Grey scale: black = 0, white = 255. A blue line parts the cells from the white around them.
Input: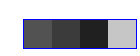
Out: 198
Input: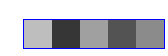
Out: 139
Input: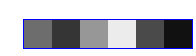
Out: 17
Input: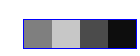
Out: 13
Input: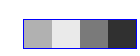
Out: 48
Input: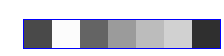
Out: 47
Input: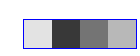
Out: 184
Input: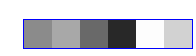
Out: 210
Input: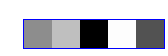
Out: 82
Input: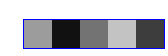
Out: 61
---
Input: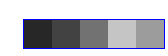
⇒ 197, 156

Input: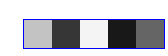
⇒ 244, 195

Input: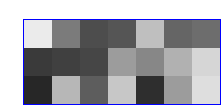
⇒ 235, 222

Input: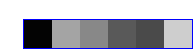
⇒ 206, 164

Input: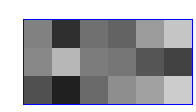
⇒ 204, 197

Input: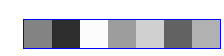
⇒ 252, 208

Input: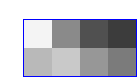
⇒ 244, 201

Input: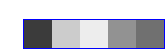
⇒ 237, 204

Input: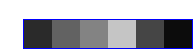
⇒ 197, 131
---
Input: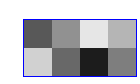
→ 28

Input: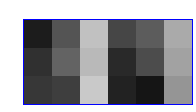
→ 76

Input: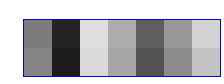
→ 139

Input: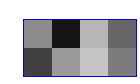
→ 197

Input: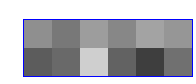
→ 62

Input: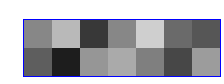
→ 71

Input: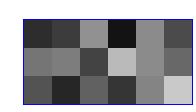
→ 139

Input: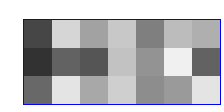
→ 240
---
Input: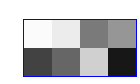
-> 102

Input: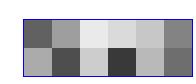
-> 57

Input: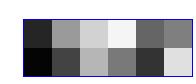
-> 121

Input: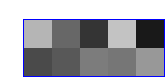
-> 124

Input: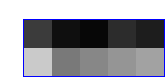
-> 135

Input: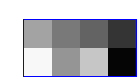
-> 149
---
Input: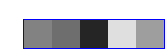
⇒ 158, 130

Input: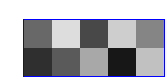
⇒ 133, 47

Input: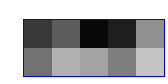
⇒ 144, 114

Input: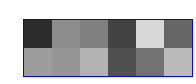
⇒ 102, 157

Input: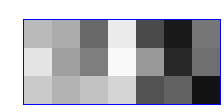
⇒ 119, 202

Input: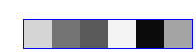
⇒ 164, 213

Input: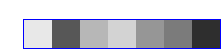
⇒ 46, 232

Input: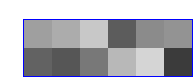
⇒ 147, 98
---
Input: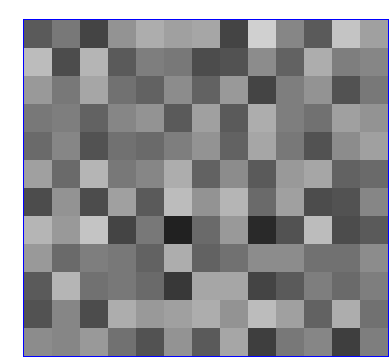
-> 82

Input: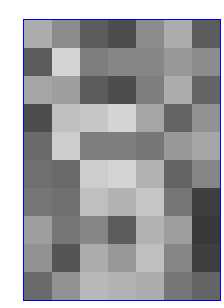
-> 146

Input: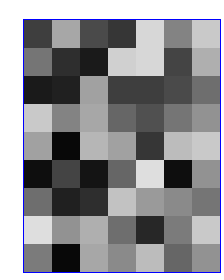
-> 222

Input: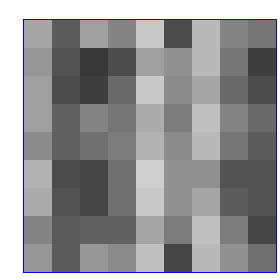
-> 132

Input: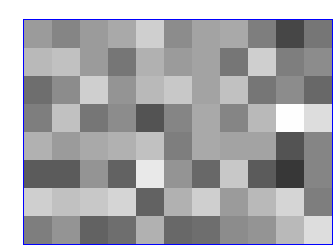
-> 207

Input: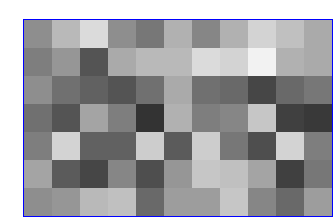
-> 164
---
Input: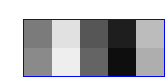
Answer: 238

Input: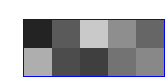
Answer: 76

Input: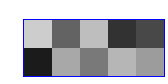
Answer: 168

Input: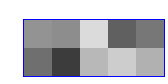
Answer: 60

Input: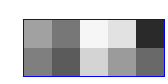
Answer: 91

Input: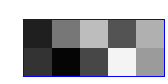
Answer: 5

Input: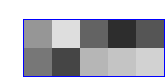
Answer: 69
